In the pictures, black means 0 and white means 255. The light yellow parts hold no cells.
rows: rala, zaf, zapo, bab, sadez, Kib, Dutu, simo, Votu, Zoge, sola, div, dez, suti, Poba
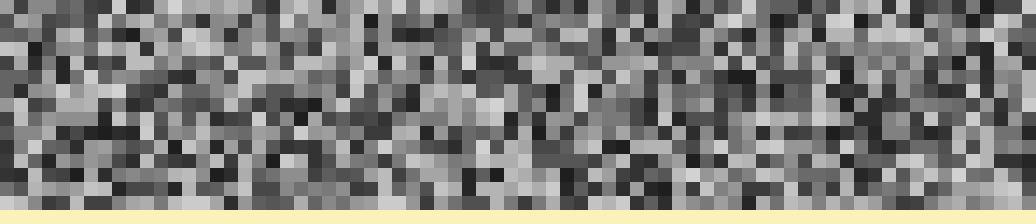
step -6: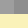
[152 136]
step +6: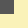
[92]
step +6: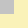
[201]
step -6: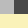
[181  66]

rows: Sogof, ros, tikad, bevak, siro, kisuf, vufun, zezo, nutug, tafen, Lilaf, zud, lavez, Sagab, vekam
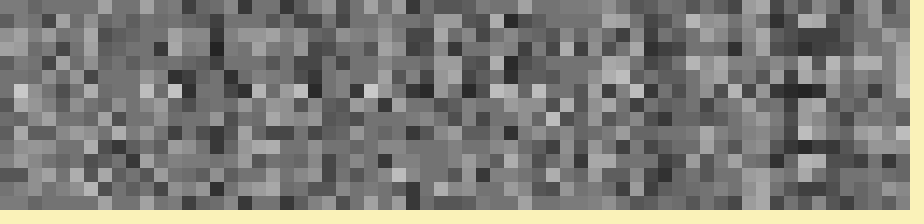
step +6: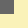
[108]
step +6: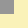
[156]
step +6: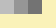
[195 156 121]
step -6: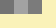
[109 156 117]
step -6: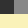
[ 43 130]

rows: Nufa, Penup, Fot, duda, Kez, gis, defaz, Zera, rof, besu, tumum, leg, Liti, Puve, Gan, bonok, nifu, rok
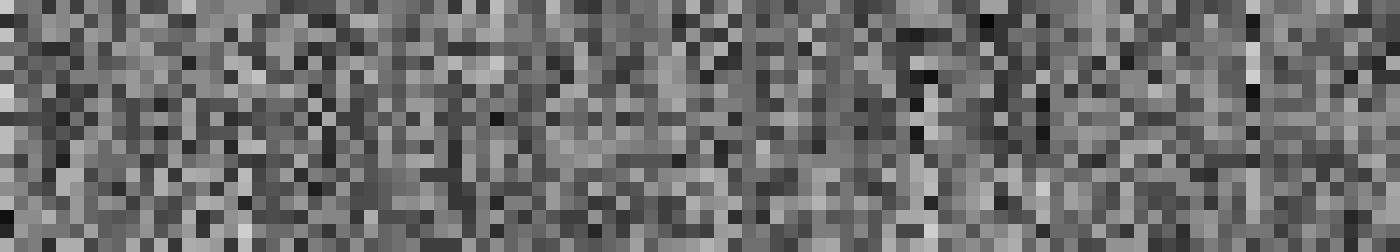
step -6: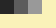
[ 32  86 147]
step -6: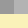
[147 173]
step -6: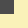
[70]
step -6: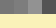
[112 119 140  78]
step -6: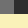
[106  40]

